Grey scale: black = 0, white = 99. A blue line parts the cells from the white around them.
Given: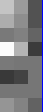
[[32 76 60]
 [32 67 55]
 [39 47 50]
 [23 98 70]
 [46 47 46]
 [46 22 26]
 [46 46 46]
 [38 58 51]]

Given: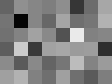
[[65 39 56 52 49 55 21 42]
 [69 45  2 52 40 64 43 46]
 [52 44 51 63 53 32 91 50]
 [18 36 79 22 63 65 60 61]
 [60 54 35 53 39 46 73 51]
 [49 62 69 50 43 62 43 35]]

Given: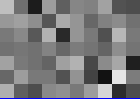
[[30 74 43 11 61 37 52 50 63 32]
 [44 59 62 55 33 66 58 40 50 54]
 [47 47 53 34 69 16 58 47 31 71]
 [45 44 46 44 51 40 48 45 39 55]
 [12 63 47 44 39 62 69 28 54 65]
 [48 40 61 47 47 32 57 26  7 89]
 [30 68 37 30 53 56 47 61 83 17]]

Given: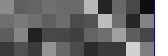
[[ 5 54 37 39 43 41 41 71 14 40 28]
 [51 43 47 43 37 42 29 32 73 43 15]
 [27 36 52 13 28 27 25 39 43 62 36]
 [49 22 31 23 57 40 29 17 23 22 81]]

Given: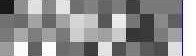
[[47 10 56 87 53 88 43 50 39 48 25 47 47]
 [37 44 41 63 40 63 83 77 34 91 46 22 53]
 [62 47 65 49 62 47 80 66 62 79 21 22 48]
 [86 60 97 38 98 42 45 25 88 32 49 35 30]]

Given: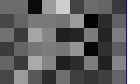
[[22 42 42  4 60 80 26 42 39]
 [38 27 39 47 47 45 60  1 17]
 [49 44 23 64 52 12 14 48 14]
 [37 23 39 46 48 46 58  2 19]
 [52 39 23 66 52 12 17 49 13]
 [39 27 60 34 17 43 25 20 25]]

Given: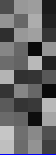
[[10 30 59 61]
 [13 57 40 67]
 [20 18 59 62]
 [58 52 40  4]
 [13 42 39 72]
 [34 70 19 20]
 [ 4 20 52 40]
 [72 35 20 22]
 [64 41 39  5]
 [31 77 43 53]
 [24 74 42 57]]

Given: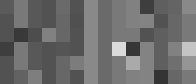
[[53 35 47 34 32 41 32 53 41 47 50 24 37 39]
 [47 32 47 34 32 40 31 53 41 47 50 51 32 40]
 [47 32 22 30 50 40 32 53 41 47 47 32 37 40]
 [76 24 47 34 32 33 32 53 41 85 21 51 37 50]
 [58 32 47 34 32 40 48 53 41 47 66 51 37 43]
 [47 32 38 49 32 40 32 53 41 47 50 51 20 40]]

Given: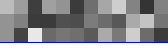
[[50 73 61 24 62 57 23 43 65 80 51 20]
 [45 57 50 23 23 31 30 48 42 34 66 76]
 [23 57 26 90 41 46 43 35 66 47 80 42]]
